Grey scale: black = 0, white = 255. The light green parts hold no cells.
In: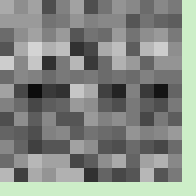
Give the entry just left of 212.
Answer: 170
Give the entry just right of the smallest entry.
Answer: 57
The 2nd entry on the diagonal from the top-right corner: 100
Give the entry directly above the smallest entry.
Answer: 129
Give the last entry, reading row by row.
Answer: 121
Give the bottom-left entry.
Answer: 183
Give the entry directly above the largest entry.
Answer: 162
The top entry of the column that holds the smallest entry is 162
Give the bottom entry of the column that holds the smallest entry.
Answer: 170
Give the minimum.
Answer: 12
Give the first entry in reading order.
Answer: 170
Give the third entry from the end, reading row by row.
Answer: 183
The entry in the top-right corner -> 121
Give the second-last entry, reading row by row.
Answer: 85
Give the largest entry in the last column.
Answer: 154
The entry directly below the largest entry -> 198
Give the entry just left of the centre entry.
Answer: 198
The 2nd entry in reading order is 142
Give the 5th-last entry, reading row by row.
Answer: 71
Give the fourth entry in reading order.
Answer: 78
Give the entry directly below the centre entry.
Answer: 142
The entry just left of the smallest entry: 71
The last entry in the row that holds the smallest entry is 100
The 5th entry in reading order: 129
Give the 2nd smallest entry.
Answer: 20
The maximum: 212
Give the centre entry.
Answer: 170
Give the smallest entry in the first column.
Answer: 78
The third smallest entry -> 35
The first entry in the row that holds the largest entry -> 85

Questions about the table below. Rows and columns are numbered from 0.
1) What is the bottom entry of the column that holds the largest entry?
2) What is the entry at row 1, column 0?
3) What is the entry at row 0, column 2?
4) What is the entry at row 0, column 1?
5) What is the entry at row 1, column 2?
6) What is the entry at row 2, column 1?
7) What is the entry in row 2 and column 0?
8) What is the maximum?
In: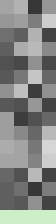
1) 67
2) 151
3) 55
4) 178
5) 125
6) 95
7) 111
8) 213

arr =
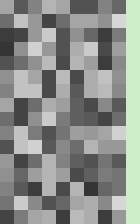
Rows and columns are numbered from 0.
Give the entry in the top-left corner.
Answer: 165
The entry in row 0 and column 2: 130
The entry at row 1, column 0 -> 109
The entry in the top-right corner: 102
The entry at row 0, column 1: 89
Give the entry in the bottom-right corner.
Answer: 152
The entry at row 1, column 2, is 152
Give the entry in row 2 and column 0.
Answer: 60
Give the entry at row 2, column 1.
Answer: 68
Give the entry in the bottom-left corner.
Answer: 68
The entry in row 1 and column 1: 194

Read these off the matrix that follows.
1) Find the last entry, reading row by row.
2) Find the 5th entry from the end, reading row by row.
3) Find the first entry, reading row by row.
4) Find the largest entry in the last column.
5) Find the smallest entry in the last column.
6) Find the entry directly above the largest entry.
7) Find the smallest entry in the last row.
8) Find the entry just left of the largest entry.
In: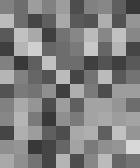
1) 115
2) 77
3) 129
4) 216
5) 56
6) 149
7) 69
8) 149
